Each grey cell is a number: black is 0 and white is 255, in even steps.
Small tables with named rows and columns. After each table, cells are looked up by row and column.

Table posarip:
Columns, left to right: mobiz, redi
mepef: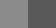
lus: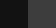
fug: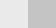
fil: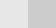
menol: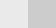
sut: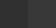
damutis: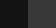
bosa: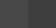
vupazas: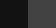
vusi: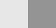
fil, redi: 204
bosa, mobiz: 72
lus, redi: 60
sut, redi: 56
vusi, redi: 148
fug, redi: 196
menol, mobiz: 234
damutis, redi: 56
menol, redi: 204
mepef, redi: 89
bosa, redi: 62
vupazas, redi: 65
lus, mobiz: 18

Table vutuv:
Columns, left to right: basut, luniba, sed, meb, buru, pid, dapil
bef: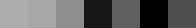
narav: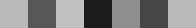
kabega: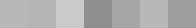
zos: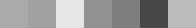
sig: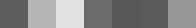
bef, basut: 173
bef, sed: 143
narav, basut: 186
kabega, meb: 143
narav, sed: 193
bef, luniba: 167
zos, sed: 231
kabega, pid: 184
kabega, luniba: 180
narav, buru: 142

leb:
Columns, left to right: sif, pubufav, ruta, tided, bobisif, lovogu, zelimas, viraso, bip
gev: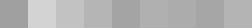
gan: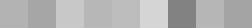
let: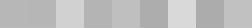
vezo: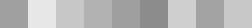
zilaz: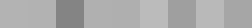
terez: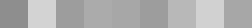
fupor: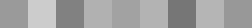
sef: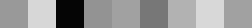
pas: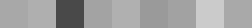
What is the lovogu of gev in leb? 176
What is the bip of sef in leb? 161
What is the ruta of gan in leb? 200
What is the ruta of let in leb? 209
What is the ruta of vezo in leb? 199
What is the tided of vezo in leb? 178
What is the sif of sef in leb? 153
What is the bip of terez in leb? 167
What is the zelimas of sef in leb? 178
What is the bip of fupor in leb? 152
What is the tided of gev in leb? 181
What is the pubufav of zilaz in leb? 178
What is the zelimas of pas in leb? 162
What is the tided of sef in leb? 147

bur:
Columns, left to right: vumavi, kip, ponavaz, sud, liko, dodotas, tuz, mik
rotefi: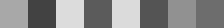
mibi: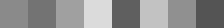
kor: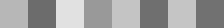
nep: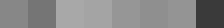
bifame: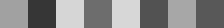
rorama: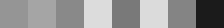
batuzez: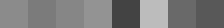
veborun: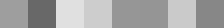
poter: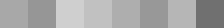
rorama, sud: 220
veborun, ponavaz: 224
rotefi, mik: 109
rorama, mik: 27
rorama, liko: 121
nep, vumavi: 135

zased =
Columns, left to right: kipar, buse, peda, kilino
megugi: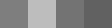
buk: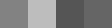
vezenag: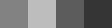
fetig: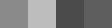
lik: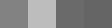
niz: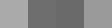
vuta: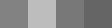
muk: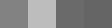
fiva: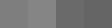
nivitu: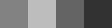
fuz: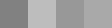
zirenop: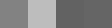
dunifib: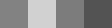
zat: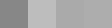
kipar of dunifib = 130
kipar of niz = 170
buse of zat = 189
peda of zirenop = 98
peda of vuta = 120
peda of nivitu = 100
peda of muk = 106
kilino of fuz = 169
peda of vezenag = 92
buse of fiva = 133
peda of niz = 106
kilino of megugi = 97
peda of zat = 170
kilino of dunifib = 83
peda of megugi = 115
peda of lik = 106

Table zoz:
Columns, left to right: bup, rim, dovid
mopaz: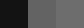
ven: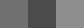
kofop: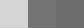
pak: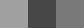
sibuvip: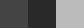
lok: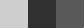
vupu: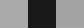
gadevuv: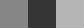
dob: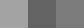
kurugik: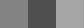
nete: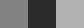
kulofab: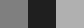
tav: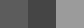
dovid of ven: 142
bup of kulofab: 127
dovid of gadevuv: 181
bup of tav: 92
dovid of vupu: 163
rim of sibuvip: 41
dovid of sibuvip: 187
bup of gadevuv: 134
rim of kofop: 116
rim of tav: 69
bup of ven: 112
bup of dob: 163
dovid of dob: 123
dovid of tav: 155
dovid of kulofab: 176
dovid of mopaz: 109
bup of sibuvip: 68
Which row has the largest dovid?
sibuvip

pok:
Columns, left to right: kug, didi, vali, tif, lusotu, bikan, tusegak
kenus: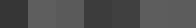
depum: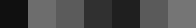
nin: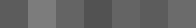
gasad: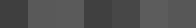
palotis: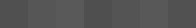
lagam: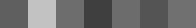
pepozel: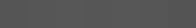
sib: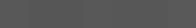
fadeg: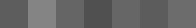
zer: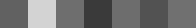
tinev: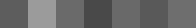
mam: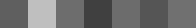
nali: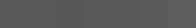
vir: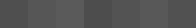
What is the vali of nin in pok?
100
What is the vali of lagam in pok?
109
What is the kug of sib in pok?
88
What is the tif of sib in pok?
88
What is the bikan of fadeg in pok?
92
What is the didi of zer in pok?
211
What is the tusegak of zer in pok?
112
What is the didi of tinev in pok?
155
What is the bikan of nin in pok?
92
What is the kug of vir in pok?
79
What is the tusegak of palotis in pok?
81
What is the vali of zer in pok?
110
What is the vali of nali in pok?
87
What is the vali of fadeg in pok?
101
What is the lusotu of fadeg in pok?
102
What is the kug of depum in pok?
16
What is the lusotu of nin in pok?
100
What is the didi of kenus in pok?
94
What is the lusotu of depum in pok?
31

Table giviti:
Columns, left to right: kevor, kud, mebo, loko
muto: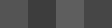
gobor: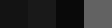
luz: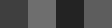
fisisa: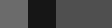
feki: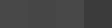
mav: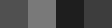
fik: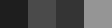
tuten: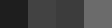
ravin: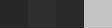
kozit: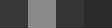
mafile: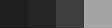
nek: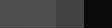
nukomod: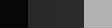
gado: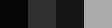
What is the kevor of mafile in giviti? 30
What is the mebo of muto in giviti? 94
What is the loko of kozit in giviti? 43
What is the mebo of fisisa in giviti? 79
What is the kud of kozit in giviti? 138
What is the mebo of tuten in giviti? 60
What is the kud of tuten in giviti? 66
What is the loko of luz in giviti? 93
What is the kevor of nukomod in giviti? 6
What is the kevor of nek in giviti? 77
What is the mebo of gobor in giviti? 9

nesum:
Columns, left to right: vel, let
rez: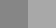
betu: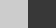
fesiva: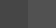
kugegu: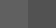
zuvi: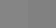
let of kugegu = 82
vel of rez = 134
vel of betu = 204
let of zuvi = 129
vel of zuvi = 133
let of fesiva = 81
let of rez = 168
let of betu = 56
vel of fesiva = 70
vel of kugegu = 96
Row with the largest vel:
betu

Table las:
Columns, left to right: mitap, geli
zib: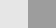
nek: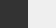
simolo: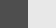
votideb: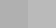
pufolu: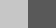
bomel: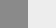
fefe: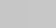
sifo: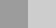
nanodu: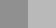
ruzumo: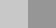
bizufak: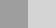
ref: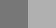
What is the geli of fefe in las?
199
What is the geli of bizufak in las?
212
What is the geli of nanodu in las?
185
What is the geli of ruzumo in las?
150
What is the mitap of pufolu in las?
198
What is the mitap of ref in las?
119
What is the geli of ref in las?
176
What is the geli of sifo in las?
205
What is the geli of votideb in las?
186
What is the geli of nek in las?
239
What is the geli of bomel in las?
237
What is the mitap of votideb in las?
176
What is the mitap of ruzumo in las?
200
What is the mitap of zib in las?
230
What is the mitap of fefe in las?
198
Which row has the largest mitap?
zib

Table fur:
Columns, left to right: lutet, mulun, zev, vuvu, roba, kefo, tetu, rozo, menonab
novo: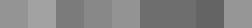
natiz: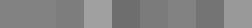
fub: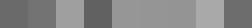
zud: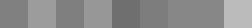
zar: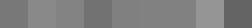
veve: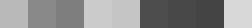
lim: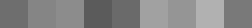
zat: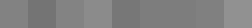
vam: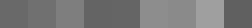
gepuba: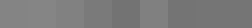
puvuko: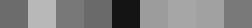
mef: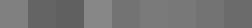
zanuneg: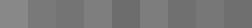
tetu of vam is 138
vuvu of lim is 91
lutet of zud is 128
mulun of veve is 137
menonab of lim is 121
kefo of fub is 149
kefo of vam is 141
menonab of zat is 145
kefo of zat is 125
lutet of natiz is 130
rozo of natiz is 116
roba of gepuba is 115
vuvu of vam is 100
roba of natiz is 110
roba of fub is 150
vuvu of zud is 151

